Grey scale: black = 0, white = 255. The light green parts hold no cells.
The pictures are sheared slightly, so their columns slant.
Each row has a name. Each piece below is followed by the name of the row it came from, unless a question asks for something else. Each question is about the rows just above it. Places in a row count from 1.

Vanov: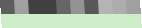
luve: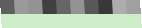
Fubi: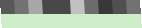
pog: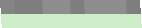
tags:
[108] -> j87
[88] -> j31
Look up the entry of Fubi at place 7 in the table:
j87
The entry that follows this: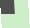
[114]
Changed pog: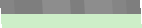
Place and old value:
9, [141]
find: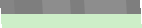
pog
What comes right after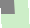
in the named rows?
[126]
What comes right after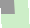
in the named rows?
[147]

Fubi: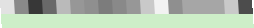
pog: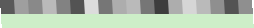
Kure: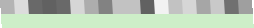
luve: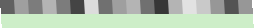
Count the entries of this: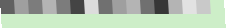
15
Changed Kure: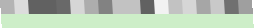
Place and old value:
3, [105]

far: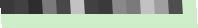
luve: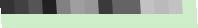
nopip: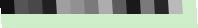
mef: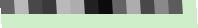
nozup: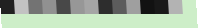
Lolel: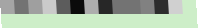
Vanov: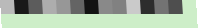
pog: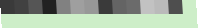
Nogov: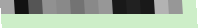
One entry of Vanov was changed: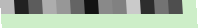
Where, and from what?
2, [25]
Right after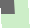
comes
[194]
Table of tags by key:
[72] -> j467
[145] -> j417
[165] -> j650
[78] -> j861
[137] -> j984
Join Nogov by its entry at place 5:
j984
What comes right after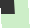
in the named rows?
[65]
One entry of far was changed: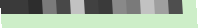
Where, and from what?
2, [65]

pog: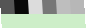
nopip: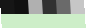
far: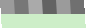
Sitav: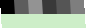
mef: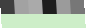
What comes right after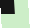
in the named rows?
[16]
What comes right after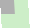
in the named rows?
[49]
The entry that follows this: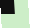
[176]
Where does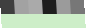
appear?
mef

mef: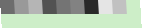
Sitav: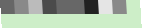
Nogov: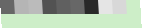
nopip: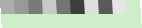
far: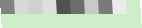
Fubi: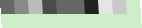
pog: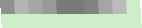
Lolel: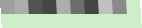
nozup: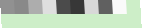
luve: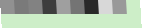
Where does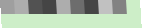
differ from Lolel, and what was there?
9, [137]
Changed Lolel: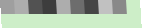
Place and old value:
4, [69]
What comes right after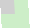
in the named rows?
[223]
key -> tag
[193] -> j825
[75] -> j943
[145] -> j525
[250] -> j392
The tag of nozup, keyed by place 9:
j392

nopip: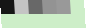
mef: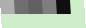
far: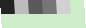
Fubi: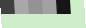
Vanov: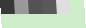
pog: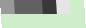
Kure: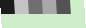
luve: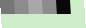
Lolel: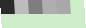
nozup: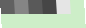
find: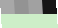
Fubi
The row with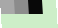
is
luve
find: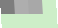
Lolel
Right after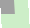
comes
[22]
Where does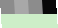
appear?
luve
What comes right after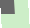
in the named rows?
[147]
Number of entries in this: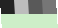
4

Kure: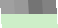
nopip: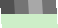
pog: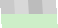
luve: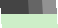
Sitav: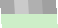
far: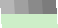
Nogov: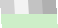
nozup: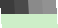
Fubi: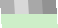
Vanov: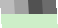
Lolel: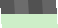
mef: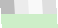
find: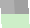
Sitav
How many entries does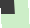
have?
1
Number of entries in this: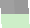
2
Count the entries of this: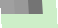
3

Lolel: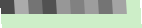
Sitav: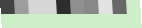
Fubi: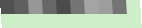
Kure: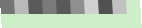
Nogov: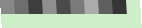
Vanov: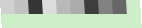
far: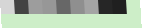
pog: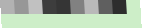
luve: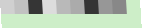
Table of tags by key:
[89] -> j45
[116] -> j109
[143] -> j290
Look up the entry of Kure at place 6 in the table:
j290
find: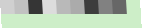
Vanov
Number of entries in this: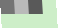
3
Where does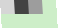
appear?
far
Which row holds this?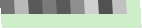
Kure
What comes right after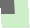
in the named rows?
[61]

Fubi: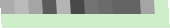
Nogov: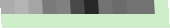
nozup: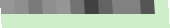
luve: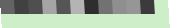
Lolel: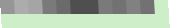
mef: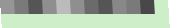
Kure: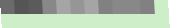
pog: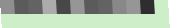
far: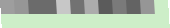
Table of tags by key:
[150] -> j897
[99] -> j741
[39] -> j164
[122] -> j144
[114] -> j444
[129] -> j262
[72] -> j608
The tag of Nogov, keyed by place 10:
j444
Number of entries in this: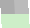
2
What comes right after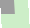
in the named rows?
[150]
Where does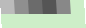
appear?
mef

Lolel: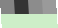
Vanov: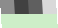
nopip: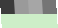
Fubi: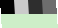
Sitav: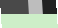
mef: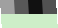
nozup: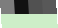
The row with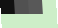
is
nozup
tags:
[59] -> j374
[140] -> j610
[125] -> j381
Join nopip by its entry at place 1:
j374
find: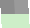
Lolel
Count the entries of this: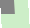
1
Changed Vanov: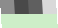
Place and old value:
2, [65]

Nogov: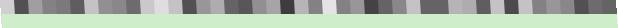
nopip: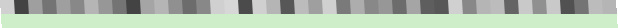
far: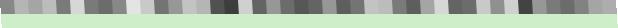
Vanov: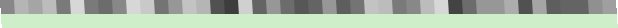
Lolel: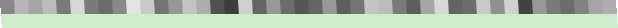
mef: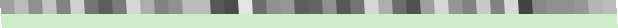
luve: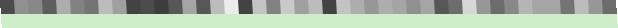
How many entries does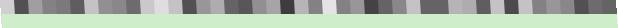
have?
44
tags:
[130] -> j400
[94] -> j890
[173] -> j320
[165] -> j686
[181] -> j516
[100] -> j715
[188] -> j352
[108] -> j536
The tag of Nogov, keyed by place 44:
j715
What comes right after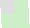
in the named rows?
[195]
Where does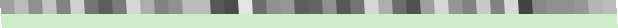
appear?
mef

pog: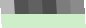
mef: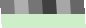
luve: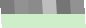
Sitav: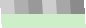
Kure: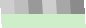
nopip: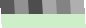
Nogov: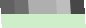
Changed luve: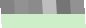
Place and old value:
1, [124]
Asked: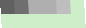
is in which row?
Nogov
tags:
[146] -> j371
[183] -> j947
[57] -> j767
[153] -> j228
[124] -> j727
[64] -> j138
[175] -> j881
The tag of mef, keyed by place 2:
j881
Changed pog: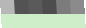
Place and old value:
3, [97]
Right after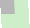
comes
[83]
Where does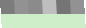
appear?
luve

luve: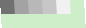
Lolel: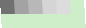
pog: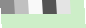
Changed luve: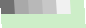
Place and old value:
2, [163]
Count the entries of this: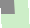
1
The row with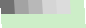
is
Lolel
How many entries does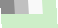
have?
3
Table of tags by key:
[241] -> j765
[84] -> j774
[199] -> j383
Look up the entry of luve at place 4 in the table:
j383
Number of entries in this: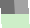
2
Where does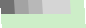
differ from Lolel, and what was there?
5, [220]

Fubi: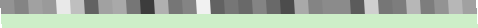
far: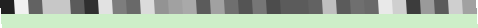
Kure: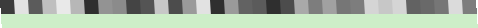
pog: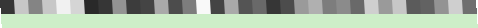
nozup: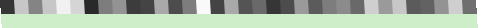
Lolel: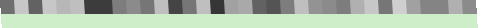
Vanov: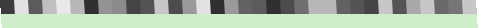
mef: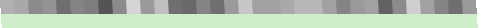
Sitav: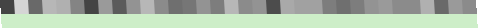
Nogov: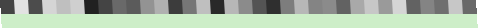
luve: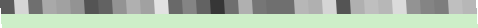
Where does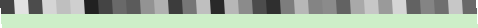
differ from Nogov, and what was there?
19, [84]
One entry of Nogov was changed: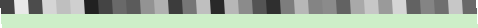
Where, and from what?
2, [226]
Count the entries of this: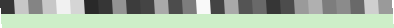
28
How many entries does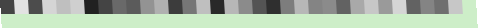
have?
33

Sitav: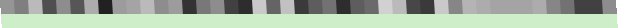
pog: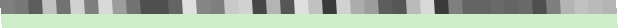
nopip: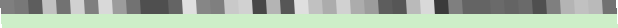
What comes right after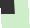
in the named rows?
[120]
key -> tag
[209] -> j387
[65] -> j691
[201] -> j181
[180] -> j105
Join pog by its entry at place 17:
j181
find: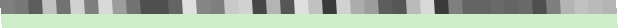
pog

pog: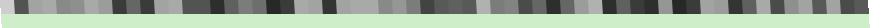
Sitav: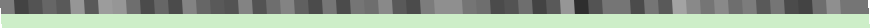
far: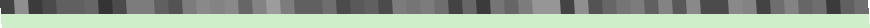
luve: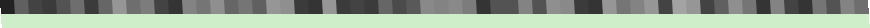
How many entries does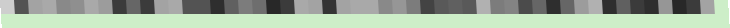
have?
51
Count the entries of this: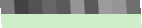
10
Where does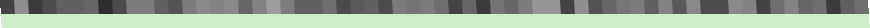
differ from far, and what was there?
8, [52]
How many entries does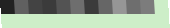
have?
11
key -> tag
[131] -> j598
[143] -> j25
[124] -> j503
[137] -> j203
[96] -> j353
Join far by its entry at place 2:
j25

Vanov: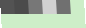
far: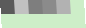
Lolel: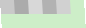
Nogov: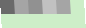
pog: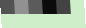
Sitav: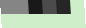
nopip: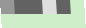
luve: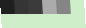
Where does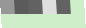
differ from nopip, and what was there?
2, [98]
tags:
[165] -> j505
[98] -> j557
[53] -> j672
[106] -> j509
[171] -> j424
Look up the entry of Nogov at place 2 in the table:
j505
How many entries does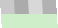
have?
4

